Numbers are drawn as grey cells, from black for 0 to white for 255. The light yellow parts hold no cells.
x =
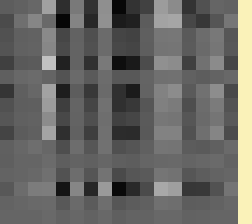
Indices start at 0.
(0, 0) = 93
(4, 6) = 48
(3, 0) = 84
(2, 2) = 98
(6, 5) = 93
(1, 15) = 85
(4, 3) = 193
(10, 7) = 113
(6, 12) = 140
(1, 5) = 132
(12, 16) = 102
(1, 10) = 92
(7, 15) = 123
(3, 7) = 107
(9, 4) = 47
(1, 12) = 166
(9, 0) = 68
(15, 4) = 98
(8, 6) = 79
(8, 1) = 96
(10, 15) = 96
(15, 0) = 101
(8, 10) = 90
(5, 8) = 88
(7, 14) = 108
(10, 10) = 96
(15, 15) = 101
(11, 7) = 102
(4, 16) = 70
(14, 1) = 102
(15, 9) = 99
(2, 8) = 69
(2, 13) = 90
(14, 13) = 93
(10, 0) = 96
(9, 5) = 97
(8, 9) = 70
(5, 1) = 104
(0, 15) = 101
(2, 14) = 108

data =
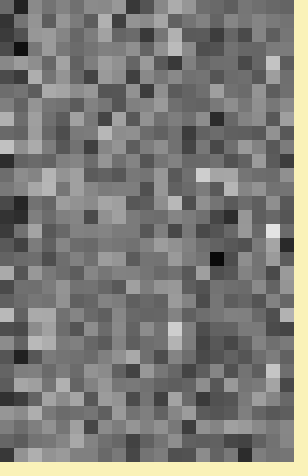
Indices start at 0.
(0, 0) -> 106
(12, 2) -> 132
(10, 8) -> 148
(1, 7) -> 177
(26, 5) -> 107
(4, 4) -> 163
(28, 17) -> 122
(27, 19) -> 164
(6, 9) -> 146
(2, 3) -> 155
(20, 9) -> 160
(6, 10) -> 61
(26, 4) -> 124
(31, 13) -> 97
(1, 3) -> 93
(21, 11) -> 98
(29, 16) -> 91
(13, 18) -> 147
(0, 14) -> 110
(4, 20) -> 92
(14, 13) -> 78
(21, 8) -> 125
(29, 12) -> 134
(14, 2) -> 114
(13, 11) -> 151
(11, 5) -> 133
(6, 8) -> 86
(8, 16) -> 104
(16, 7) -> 132
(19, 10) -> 117
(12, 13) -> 112
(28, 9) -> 75
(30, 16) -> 160
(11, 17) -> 98
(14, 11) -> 142
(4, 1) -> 156
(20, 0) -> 74
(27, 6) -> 130
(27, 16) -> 153

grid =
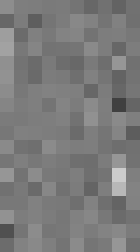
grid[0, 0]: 141
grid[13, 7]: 126
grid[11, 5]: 111
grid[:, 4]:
[123, 124, 131, 116, 109, 122, 128, 132, 129, 123, 128, 121, 119, 113, 121, 119, 120, 116]
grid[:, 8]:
[99, 129, 126, 103, 150, 99, 103, 64, 138, 133, 110, 150, 204, 184, 100, 107, 136, 150]
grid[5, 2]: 106
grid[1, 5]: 136
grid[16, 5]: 131
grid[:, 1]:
[126, 124, 107, 120, 115, 117, 120, 124, 122, 128, 114, 127, 115, 121, 120, 125, 117, 130]
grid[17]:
[108, 130, 137, 127, 116, 139, 117, 122, 150, 112]
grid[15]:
[146, 125, 129, 124, 119, 129, 135, 120, 107, 114]
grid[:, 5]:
[116, 136, 133, 117, 104, 111, 127, 124, 114, 107, 125, 111, 126, 124, 111, 129, 131, 139]
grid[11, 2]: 120
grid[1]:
[103, 124, 94, 117, 124, 136, 130, 116, 129, 112]
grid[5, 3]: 124
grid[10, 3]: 139
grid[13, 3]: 135
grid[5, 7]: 117
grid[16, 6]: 124
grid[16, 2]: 140
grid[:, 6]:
[103, 130, 115, 138, 122, 129, 103, 139, 145, 126, 126, 110, 111, 100, 130, 135, 124, 117]
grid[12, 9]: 127

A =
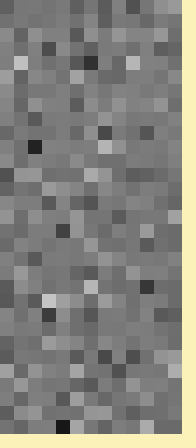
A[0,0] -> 96
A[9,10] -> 85
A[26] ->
[160, 105, 147, 129, 124, 164, 116, 114, 81, 119, 121, 119, 173]
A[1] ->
[113, 120, 115, 118, 124, 113, 132, 94, 121, 119, 104, 123, 117]
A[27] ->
[122, 151, 125, 117, 119, 102, 89, 124, 110, 147, 126, 127, 116]
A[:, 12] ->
[153, 117, 110, 101, 112, 136, 118, 110, 129, 121, 131, 127, 118, 109, 102, 161, 107, 107, 129, 116, 107, 107, 95, 110, 109, 153, 173, 116, 117, 121, 106]
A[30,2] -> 125
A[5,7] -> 106
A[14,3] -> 89
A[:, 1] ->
[119, 120, 99, 111, 192, 99, 108, 102, 115, 122, 112, 110, 148, 116, 125, 110, 107, 130, 115, 152, 140, 114, 112, 121, 116, 120, 105, 151, 103, 139, 102]
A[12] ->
[81, 148, 150, 111, 114, 113, 170, 148, 110, 93, 97, 107, 118]
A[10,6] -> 126
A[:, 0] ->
[96, 113, 138, 128, 126, 157, 138, 133, 128, 104, 128, 137, 81, 99, 135, 147, 114, 106, 128, 123, 90, 88, 132, 128, 99, 91, 160, 122, 126, 93, 115]
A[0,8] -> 128
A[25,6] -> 121
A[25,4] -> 121
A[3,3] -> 77
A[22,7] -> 122
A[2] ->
[138, 99, 143, 128, 128, 88, 143, 123, 149, 132, 132, 151, 110]
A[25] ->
[91, 120, 118, 115, 121, 90, 121, 73, 128, 78, 113, 147, 153]
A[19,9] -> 147
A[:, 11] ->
[143, 123, 151, 94, 128, 117, 126, 147, 120, 127, 121, 118, 107, 122, 112, 120, 110, 112, 120, 127, 109, 123, 89, 115, 122, 147, 119, 127, 112, 111, 106]
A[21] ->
[88, 114, 90, 196, 159, 140, 109, 155, 131, 112, 126, 123, 107]
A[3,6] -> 96
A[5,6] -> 122
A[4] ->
[126, 192, 126, 112, 119, 87, 49, 126, 103, 182, 129, 128, 112]
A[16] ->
[114, 107, 124, 124, 66, 147, 119, 107, 126, 118, 154, 110, 107]
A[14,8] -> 119
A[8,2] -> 89
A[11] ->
[137, 110, 128, 124, 120, 138, 121, 112, 112, 124, 122, 118, 127]
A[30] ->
[115, 102, 125, 126, 23, 165, 119, 100, 125, 119, 171, 106, 106]
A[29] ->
[93, 139, 148, 113, 115, 113, 149, 151, 113, 95, 110, 111, 121]

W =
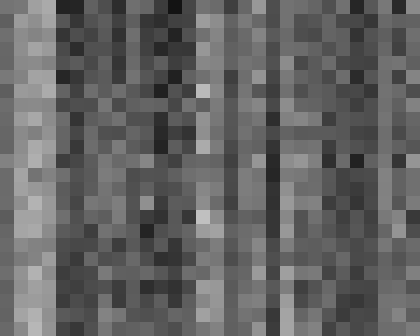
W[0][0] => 116
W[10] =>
[101, 141, 170, 159, 100, 56, 109, 92, 123, 92, 81, 36, 93, 71, 171, 123, 74, 103, 98, 52, 118, 112, 115, 62, 91, 81, 73, 111, 97, 86]
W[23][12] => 78
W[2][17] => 106
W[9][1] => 138
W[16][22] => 101
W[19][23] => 68
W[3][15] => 126
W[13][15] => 124
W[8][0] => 105
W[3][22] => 98
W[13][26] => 72
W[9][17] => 113
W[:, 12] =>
[19, 65, 35, 56, 62, 33, 82, 71, 93, 63, 93, 65, 96, 79, 92, 88, 89, 54, 52, 68, 50, 56, 102, 78]
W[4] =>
[102, 137, 139, 130, 81, 91, 73, 97, 53, 106, 74, 94, 62, 72, 135, 132, 99, 115, 110, 81, 140, 73, 90, 108, 73, 68, 66, 113, 116, 96]
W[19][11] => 87
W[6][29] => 78
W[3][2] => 164
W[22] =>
[99, 164, 177, 144, 90, 84, 76, 131, 118, 84, 80, 85, 102, 97, 161, 145, 97, 115, 109, 56, 164, 101, 118, 85, 59, 73, 71, 113, 132, 94]
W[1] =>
[95, 155, 143, 164, 86, 54, 82, 93, 65, 95, 54, 46, 65, 67, 156, 141, 99, 122, 104, 76, 114, 80, 85, 101, 73, 72, 55, 105, 96, 98]
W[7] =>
[109, 137, 138, 134, 71, 79, 78, 118, 75, 96, 101, 98, 71, 115, 95, 123, 88, 124, 134, 73, 141, 101, 99, 90, 82, 62, 79, 112, 96, 130]
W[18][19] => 79
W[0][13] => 70
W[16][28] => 148
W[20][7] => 81
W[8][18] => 117
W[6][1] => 154
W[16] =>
[102, 165, 169, 139, 91, 84, 62, 114, 104, 93, 36, 79, 89, 101, 156, 162, 98, 108, 114, 54, 152, 84, 101, 84, 70, 87, 69, 102, 148, 77]
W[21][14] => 135
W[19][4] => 61
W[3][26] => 78
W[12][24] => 66
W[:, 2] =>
[160, 143, 132, 164, 139, 163, 151, 138, 168, 128, 170, 175, 115, 152, 179, 163, 169, 130, 131, 178, 160, 156, 177, 183]
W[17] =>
[106, 138, 130, 127, 77, 72, 73, 96, 61, 89, 64, 89, 54, 95, 106, 125, 87, 110, 135, 73, 126, 95, 93, 100, 84, 73, 83, 119, 94, 107]

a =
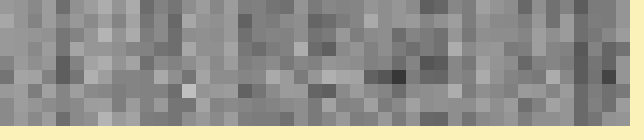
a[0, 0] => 153
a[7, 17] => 133
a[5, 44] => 149
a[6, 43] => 112
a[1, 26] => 170
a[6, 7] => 135
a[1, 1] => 149
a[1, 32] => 158
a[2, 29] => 132
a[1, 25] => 133
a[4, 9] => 163
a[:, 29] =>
[139, 154, 132, 111, 132, 125, 139, 161, 146]
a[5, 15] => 141
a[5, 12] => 143
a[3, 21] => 173
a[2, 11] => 138
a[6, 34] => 143
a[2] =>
[153, 151, 149, 146, 118, 131, 150, 180, 148, 171, 125, 138, 110, 142, 144, 141, 153, 112, 128, 132, 130, 142, 115, 122, 152, 126, 139, 142, 109, 132, 123, 113, 150, 120, 143, 141, 141, 133, 158, 143, 155, 111, 120, 135, 156]
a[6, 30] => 142
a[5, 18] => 136
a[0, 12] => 117
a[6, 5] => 158
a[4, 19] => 139
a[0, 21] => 148
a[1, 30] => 133
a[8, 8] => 154
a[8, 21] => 142
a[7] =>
[138, 157, 149, 140, 133, 138, 157, 158, 126, 155, 130, 153, 117, 117, 164, 132, 138, 133, 128, 132, 138, 142, 122, 162, 131, 133, 160, 124, 137, 161, 142, 145, 142, 142, 160, 143, 155, 111, 129, 162, 149, 106, 128, 112, 156]
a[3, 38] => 158
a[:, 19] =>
[116, 124, 132, 124, 139, 170, 139, 132, 124]
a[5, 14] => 164
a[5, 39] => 172
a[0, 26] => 149
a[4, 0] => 131
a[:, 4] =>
[110, 133, 118, 118, 94, 94, 133, 133, 110]
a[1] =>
[167, 149, 131, 156, 133, 152, 138, 158, 132, 163, 117, 138, 104, 167, 148, 144, 153, 98, 128, 124, 138, 142, 101, 109, 124, 133, 170, 142, 150, 154, 133, 145, 158, 125, 149, 138, 137, 126, 151, 113, 155, 111, 125, 123, 149]
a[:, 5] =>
[145, 152, 131, 165, 131, 118, 158, 138, 138]
